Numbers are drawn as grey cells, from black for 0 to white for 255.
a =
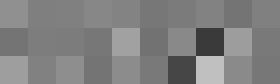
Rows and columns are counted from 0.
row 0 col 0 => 144
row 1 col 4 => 161
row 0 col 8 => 116
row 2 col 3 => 116
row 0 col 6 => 123
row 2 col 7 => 192
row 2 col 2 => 142
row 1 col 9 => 121
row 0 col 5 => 119

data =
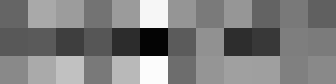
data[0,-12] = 101
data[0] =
[101, 169, 156, 115, 155, 246, 149, 122, 150, 99, 121, 96]
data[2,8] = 160
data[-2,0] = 88
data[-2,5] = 4
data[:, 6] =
[149, 91, 109]
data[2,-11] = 170
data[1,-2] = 126

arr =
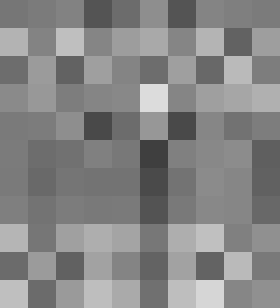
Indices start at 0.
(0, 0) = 118
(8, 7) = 192
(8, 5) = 119
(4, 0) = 122
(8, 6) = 174
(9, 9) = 121
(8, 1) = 118
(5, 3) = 128
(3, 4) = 136
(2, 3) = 159
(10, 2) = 154
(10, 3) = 190
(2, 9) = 125
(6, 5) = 74
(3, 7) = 159
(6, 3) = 115
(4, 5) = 151
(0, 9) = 123
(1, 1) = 131
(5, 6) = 128
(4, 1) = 124
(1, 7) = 180
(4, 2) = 142
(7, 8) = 134
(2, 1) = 155
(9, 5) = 99
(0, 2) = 130
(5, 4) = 120
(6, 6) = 115
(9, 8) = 186
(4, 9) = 125
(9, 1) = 155
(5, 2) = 113
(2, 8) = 186

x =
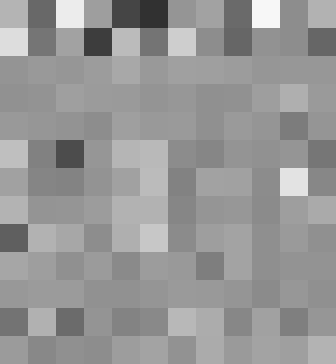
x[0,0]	180
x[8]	[95, 178, 167, 141, 175, 199, 139, 158, 163, 143, 154, 144]
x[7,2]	149
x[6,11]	135
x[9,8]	163
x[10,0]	152
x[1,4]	187
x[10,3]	145
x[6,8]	161
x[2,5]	153
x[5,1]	129
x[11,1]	177
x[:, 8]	[106, 102, 156, 145, 154, 148, 161, 151, 163, 163, 149, 135, 154]
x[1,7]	141
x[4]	[153, 150, 147, 141, 159, 153, 154, 144, 154, 149, 124, 149]
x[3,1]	147
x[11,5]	137
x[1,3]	61
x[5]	[191, 129, 76, 150, 181, 185, 140, 134, 148, 145, 149, 118]
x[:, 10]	[141, 141, 151, 175, 124, 149, 227, 158, 154, 147, 151, 127, 159]
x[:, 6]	[149, 206, 160, 151, 154, 140, 130, 134, 139, 153, 154, 184, 146]
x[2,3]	156
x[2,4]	168
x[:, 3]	[158, 61, 156, 155, 141, 150, 147, 156, 141, 155, 145, 148, 141]
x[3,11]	154
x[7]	[179, 148, 149, 156, 178, 178, 134, 149, 151, 139, 158, 170]

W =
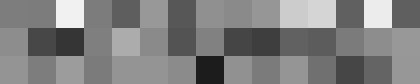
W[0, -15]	125
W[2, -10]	148
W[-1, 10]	149
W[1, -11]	172
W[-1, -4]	112
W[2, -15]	148
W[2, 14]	151
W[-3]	[125, 124, 241, 124, 94, 152, 87, 144, 138, 150, 204, 213, 96, 236, 95]
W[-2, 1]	71
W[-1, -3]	70
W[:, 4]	[94, 172, 148]
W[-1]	[148, 125, 156, 123, 148, 148, 139, 28, 145, 123, 149, 112, 70, 100, 151]

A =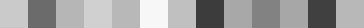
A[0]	202
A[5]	247
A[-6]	60

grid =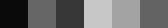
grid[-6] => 10
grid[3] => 199
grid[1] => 102
